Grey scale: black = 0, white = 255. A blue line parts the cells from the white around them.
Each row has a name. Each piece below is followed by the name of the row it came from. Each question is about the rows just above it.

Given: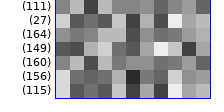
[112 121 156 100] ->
(160)
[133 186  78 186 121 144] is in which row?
(160)
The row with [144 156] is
(156)
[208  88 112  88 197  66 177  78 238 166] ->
(27)
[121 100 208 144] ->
(156)
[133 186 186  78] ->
(164)

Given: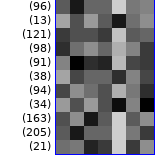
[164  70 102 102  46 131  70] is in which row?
(38)
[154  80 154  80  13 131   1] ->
(34)
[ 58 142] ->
(21)
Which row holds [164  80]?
(13)
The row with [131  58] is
(98)
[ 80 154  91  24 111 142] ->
(13)

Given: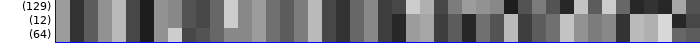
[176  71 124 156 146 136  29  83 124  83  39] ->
(129)
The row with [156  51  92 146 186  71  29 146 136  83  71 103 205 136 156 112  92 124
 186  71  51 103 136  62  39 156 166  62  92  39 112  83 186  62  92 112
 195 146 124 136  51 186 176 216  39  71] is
(12)
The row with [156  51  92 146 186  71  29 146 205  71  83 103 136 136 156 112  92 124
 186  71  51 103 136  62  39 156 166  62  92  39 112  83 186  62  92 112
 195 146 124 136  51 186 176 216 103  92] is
(64)
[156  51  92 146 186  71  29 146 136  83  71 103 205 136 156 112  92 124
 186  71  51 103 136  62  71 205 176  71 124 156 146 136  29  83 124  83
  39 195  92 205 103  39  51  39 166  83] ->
(129)

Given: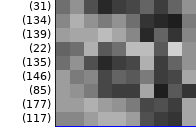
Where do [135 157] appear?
(117)
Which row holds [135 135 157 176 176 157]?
(117)
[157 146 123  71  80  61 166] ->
(177)
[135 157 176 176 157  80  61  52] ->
(117)
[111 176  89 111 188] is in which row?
(22)
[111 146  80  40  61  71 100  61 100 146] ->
(31)

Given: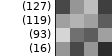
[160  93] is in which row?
(119)
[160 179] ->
(119)
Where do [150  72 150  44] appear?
(16)
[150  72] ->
(16)
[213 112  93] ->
(93)

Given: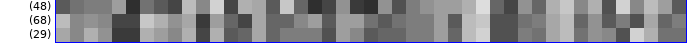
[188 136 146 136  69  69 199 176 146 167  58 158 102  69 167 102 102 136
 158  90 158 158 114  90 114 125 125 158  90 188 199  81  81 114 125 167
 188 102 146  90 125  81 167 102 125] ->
(68)
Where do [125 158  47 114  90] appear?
(48)
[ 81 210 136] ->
(48)
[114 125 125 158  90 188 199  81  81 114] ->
(68)

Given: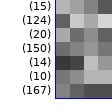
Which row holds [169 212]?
(124)
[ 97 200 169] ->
(124)
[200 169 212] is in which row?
(124)

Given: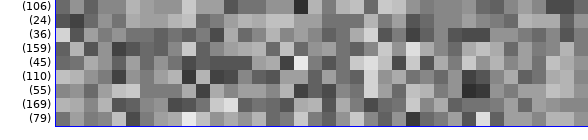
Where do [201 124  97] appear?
(79)
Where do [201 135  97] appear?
(79)
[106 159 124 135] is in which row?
(159)
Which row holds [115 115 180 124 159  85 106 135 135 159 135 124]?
(24)

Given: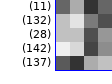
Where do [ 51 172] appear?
(137)
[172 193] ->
(137)
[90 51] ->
(137)
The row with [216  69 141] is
(142)
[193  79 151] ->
(28)
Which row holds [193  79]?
(28)

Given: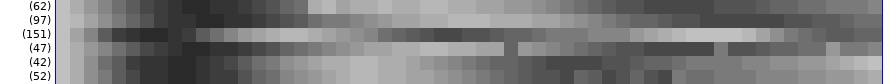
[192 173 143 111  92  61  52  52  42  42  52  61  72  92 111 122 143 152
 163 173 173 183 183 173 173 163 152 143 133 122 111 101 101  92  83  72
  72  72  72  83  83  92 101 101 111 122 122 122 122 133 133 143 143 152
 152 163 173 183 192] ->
(42)
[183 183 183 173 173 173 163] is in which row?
(97)
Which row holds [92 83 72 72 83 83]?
(151)
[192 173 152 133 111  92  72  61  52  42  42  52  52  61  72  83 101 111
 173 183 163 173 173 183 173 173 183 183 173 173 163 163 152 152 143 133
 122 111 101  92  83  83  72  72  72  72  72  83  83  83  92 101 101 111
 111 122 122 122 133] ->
(62)
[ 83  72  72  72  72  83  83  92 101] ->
(42)
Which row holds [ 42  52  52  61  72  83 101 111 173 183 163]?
(62)

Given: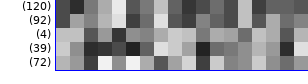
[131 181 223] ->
(92)
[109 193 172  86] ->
(4)
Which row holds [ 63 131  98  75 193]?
(92)
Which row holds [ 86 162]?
(72)
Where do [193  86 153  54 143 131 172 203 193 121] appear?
(4)

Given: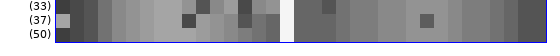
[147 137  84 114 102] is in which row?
(37)
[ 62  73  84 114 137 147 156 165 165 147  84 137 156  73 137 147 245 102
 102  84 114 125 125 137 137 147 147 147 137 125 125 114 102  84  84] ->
(33)
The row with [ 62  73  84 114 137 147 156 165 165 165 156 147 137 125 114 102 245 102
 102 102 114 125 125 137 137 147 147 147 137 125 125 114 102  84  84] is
(50)
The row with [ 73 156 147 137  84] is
(37)
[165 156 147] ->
(50)

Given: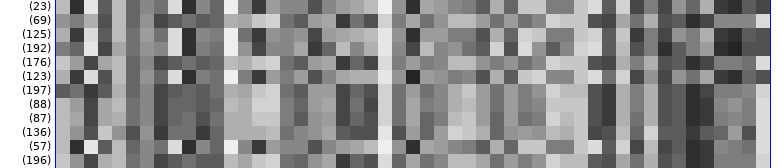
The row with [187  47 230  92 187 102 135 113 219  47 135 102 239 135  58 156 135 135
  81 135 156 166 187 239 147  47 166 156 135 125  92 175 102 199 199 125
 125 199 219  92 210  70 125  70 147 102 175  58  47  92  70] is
(23)
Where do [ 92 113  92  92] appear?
(196)
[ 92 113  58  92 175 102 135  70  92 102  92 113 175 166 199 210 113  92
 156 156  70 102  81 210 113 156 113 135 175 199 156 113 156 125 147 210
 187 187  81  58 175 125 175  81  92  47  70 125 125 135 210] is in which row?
(197)

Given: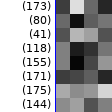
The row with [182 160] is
(41)
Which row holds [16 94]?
(80)
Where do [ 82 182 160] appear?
(41)

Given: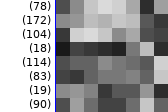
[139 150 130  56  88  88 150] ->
(19)
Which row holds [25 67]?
(18)
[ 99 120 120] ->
(83)
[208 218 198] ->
(104)
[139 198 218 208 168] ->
(78)
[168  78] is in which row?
(104)
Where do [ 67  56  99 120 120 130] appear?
(83)

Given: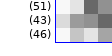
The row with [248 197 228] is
(46)
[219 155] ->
(43)
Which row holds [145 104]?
(43)
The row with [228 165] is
(46)
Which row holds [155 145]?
(43)
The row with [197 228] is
(46)

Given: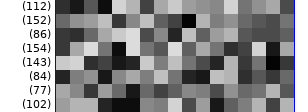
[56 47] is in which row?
(86)
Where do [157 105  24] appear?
(77)
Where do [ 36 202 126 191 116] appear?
(143)
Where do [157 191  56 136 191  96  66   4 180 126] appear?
(152)
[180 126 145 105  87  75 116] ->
(152)
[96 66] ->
(152)

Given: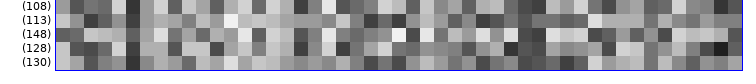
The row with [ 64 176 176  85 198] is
(128)
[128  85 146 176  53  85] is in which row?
(128)
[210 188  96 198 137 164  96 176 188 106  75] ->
(108)
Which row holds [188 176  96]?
(148)
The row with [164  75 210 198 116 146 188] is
(128)

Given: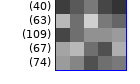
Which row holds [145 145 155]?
(109)
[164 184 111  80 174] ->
(67)
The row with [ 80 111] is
(74)
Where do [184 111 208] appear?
(63)
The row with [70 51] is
(40)

